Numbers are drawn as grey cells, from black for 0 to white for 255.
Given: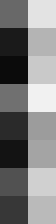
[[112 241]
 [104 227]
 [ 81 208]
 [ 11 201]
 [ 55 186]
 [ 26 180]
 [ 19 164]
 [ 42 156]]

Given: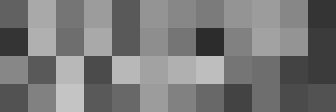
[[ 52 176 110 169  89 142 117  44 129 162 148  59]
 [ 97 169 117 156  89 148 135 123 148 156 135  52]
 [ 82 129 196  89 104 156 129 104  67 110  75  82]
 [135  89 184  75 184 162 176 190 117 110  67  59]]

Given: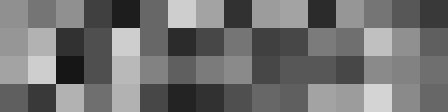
[[163 206  22  79 185 130  95 123 138  71  87  87  71 138 130 111]
 [150 178  49  79 206 103  43  71 117  64  71 123 111 192 144  95]
 [144 117 144  64  29 103 206 163  49 156 163  43 150 117  87  57]
 [ 95  57 178 111 178  71  35  49  79 103  95 163 156 212 138 103]]

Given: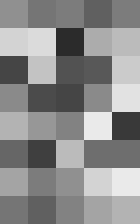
[[211 219  43 172 187]
 [ 69 195  82  88 203]
 [179 151 130 234  57]
 [164 124 144 211 234]
 [144 117 124  96 124]
 [117  96 130 164 179]
 [138  75  69 138 226]
 [102  63 187 110 110]]

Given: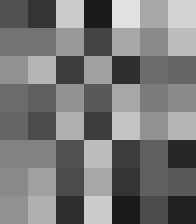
[[145 181  60 160  46 108 101]
 [145 175  46 203  26  75  33]
 [138 160  75 167  52  95  89]
 [130 130  81 189  60  95  39]
 [115 115 153  68 167 138 189]
 [108  95 145  89 167 123 138]
 [101  75 175  60 195 145 181]
 [ 81  52 203  26 226 167 211]]

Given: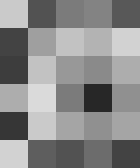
[[173 218 123  39 144]
 [ 54 202 165 144 165]
 [ 61 194 152 138 173]
 [ 67 159 194 179 210]
 [210  94  82 108  67]
 [202  82 123 131  88]]
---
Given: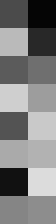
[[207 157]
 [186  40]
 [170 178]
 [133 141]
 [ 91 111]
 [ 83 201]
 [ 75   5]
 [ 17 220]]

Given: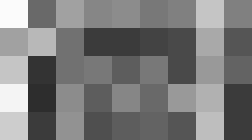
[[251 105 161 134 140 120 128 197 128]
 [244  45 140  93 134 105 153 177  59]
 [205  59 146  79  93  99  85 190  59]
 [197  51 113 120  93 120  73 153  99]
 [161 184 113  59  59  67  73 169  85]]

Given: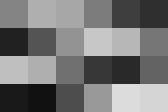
[[191 175 112  55  41  99]
 [132 175 167 124  62  47]
 [ 33  84 147 199 183 118]
 [ 25  17  77 153 220 213]]

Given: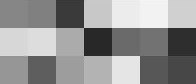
[[215 221 171  40 106 114  46]
 [150  94 157 179 229  87  71]
 [134 128  58 200 236 242 208]]

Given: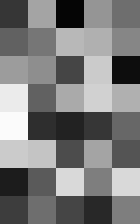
[[251  46  34  54 103]
 [235  97 170 209 176]
 [203 196  76 164  84]
 [156 142  69 203  13]
 [ 97 118 184 176 134]
 [ 61 110  69  40 126]
 [ 54 164   5 149 110]
 [ 28  90 217 126 217]]

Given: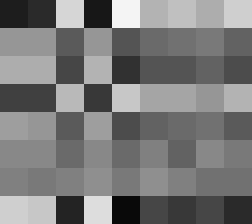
[[207 199  35 221   9  70  56  70  42]
 [173 173  70 179  49  84  84  98  76]
 [158 150  90 158  76  98 106 113  90]
 [150 150  90 150  84 106 113 121  98]
 [136 136 106 136 106 128  98 136 121]
 [128 121 128 143 121 143 128 113 113]
 [ 64  64 185  56 199 165 165 150 179]
 [ 29  42 214  23 244 179 192 173 207]]

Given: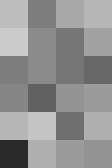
[[203 139 118 162]
 [189 125 168 183]
 [183 197 111 175]
 [133  97 147 155]
 [125 139 118 103]
 [ 42 175 155 147]]
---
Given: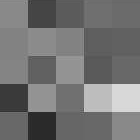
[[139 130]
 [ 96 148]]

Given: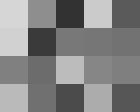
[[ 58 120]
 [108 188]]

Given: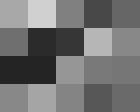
[[ 43  54]
 [ 36 150]]

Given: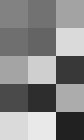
[[100 218]
 [207  56]]

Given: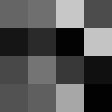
[[ 42   3]
 [116  56]]

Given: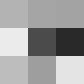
[[ 75  41]
 [158 228]]
